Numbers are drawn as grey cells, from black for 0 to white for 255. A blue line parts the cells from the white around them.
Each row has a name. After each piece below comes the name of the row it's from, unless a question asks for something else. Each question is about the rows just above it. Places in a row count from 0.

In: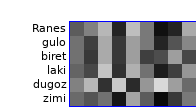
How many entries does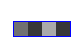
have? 4
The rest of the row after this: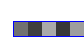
[121  36  84 135]

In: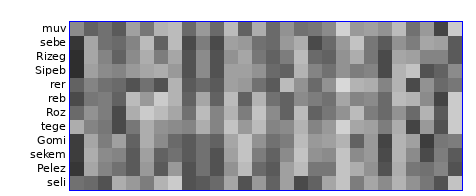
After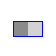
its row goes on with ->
[153 160 146 187 113 153  68 203]
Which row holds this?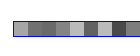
sebe
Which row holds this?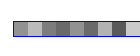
Roz
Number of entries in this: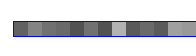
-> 13

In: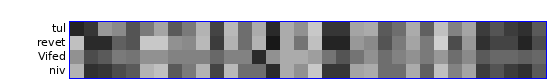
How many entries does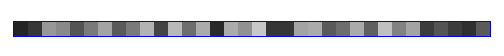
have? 34
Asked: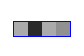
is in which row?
tul
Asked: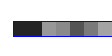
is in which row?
revet

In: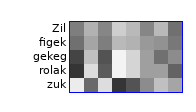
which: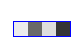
zuk
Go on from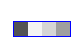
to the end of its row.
[112 140]
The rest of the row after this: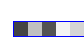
[159 112 140]

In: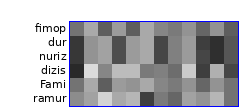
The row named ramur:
[140 162 211 169 182  62 122 102 162 147 182 115]
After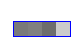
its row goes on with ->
[ 62 176  70]
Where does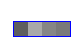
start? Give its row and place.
fimop, 4
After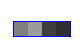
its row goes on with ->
[86]
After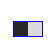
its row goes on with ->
[134 188 188 122 128 109 203  62 176  70]

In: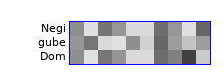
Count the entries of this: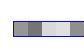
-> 5
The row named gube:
[150 117 217 224 143 209 103 157 195 157]
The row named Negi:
[143 224 117 150 217 217 109 150 224 103]
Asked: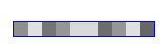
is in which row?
Negi

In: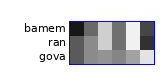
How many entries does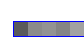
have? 5
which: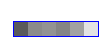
gova

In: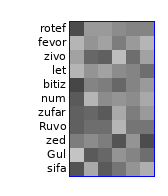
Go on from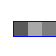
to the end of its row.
[154]
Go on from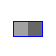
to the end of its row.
[ 96 189 110 162]
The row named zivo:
[162 103  96 189 110 162]

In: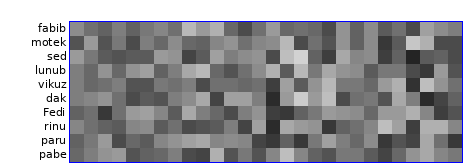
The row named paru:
[ 98 120 154  75 104  91 134 147 160 168 134 140 134  68  56  98  56 120
 160 126 104 140  56  83  68 168 112  56]
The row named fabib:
[140 112  98 126  98 120 134 112 184 154 176 104  75 112 154 104 112 104
  75 147  98 140  91 112  75 160 140 126]
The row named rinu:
[134 112  98  91 134 140  91 112  75  83  91 126  68 160  43 168 154 147
  56  98 112 134 190 160  62 176 176 134]

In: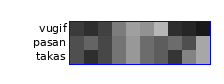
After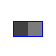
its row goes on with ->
[159 146 182  46  38  25]
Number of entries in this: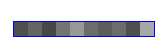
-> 10
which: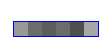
pasan
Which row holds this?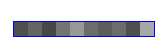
pasan
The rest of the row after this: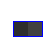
[124 159 146 182  46  38  25]

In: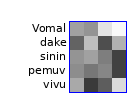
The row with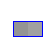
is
sinin
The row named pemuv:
[141 119 134  65]
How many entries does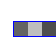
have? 3
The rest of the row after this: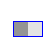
[249]

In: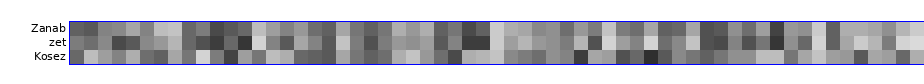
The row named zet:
[124 110 137  74  89 137 152 181 104  81  61 104  54 211 131  89 166 131
  89 195 124  81 124 152 144 158  89 131  61  61 203 158 181 152 144 124
 181  81 211 158 131 211 110 137 195  81  74 131  81 118  54 144 104 211
  97 166 203 181 124 211 218]
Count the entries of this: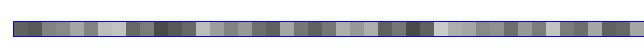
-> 45
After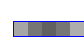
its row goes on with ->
[152 174  97 118  74  97 203 174 166 137 144 110 152 124 195 124 110 166
  97 104 166  81  89 144 110 158  67 152 144 203  97 174 174 166 144 181
 203]
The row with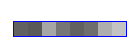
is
Kosez
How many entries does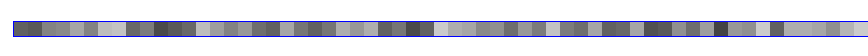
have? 61
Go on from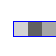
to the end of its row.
[203 181 124 211 218]
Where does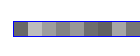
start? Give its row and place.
Zanab, 12

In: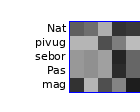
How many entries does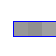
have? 3
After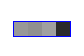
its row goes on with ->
[102]
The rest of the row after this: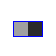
[102]
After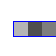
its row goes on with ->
[188]
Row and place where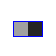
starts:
sebor, 2

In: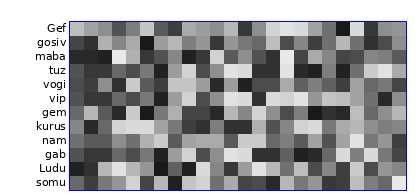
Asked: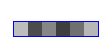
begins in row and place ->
gosiv, 14
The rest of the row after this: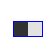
[ 41  33 126  33 112 203 226 170]

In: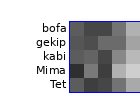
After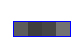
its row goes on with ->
[169]
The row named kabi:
[ 92 100  70 136 185]
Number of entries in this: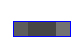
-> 4
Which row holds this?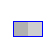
Mima

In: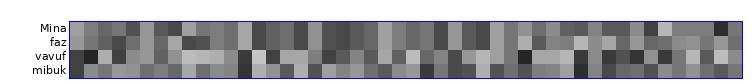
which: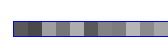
faz
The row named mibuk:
[ 65 139 118 151 145 110 125 103 166 110 139 131  52 174 145  89 174  81
 159 131 151 110  89 139 151  58 118  73  81 174  81 110  81 125 131 159
  45 131  73 103 110  81 139 118 145 110  89 118]
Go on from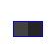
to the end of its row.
[174  65 139 151  97 145 188 182 174 139  58 196  65 166 166 125  65  89
 131  89 166  97 188 103 131  73 151 182 159 118  37 166 166 182  58 139
  58  81  52 145  58 118 182  89 188 139]
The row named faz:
[151 118  97  73 110 151 103 166  73  81 125 110 166  73  97 110  73 145
  81  73  89 103 159 125 103 118  73 151  89  73 159 118 174  89 131 125
 182 139 166 103 151 103 110 139 145 118 151 110]
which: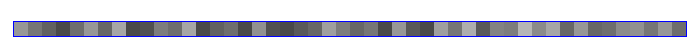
faz

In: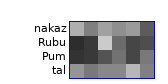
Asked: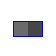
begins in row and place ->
Rubu, 3
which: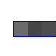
Rubu
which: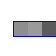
nakaz
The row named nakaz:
[175 128 161 143 155  92]
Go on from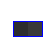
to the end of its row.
[203 107  70  78]
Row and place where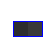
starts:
Rubu, 0
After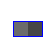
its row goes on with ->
[78]

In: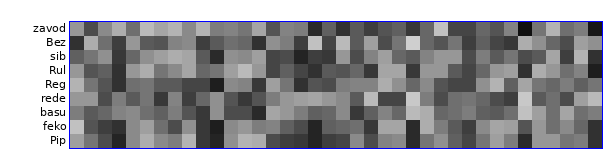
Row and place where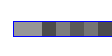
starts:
sib, 26
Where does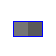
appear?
Reg
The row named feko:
[193  84  62  49 138 159 111  76 144  56  30 138 151 125 131  96  76  36
  96 103 111  56 165 165  42 173 125  90  62 138 165 159  84 151 111 138
 103  49]
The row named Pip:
[159 117  76  36 138 173 138 125 179  56  36 144 179 173  76  62  56  36
  62  69 138  76 131 138  42 117 144  96  69 117 159 125  42 151 151 117
 125  49]
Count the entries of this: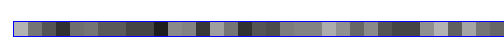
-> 35

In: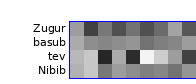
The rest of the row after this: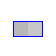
[ 38 171  44 244 205 157  65]
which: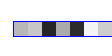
tev
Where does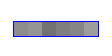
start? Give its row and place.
basub, 3
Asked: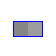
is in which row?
basub
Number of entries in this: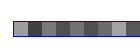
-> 9
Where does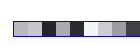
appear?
tev
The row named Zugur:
[157  65 120  80 114  80 107 163  88]

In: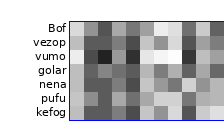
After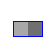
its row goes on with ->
[168 209 209 119 176 183]
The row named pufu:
[197 141  91 168 112 168 209 209 119 176 183]

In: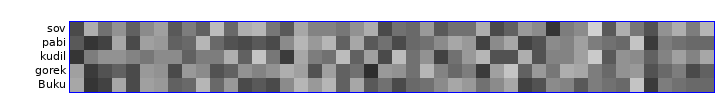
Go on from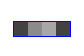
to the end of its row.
[ 82 139 131 160 125 113 105 196  59 125 113 105 105]
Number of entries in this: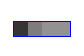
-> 4

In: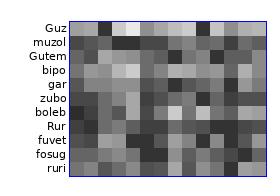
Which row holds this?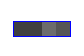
Rur
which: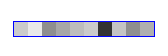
Guz
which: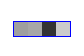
Guz
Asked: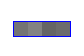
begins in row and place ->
muzol, 7
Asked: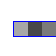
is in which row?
boleb
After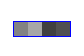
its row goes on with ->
[108 123  51 101  64  80  80]

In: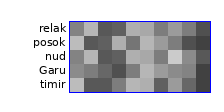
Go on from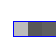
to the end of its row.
[175 117 182 155 125  80  65]
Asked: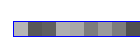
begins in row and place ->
relak, 1
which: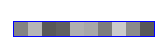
nud
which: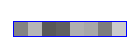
nud
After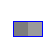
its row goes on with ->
[125  80]

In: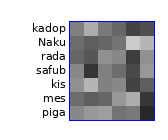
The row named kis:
[144 181 128 136  67  94]
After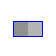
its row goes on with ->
[128 136  67  94]
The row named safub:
[136  54 128 108  73 152]

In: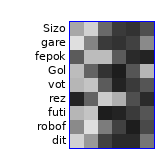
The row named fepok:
[ 91 188 188  91  42  35]
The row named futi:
[182 196  29  35  58  85]
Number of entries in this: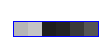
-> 6

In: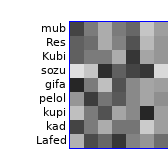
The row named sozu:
[223 197  46  96  68  54 217]
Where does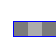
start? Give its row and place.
mub, 1
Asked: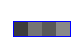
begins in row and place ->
pelol, 1
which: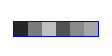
gifa
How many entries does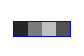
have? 4
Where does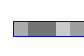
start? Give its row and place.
kad, 2
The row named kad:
[ 68 123 172 117 117 203 158]

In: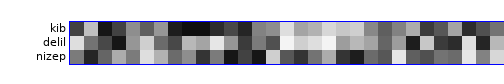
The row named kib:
[ 66 192  22  66 142  95 150  29  14  14  44  72  37 130 142 222 164 178
 215 199 207 136  95 130 172  59  87 164  44  80 115]
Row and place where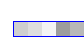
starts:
delil, 16
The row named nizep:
[123  37 101 172 123 222 178 107 142  52 123  22  66  22 207  87  52 115
 172  52  29 107  87 230  95  80 115 107 230 130 215]
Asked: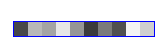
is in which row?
delil

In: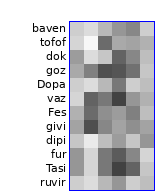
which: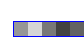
Tasi
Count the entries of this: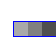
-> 3

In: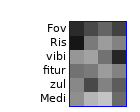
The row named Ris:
[ 22 122 156 130]
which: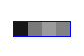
Ris
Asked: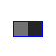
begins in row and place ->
vibi, 2
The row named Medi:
[143 181 196 106]

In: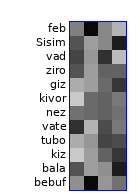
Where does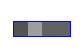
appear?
ziro
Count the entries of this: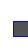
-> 1
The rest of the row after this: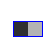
[ 76 120]
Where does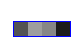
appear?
Sisim
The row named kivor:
[201 106  98 120]
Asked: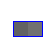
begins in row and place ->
nez, 2
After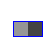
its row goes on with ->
[76]

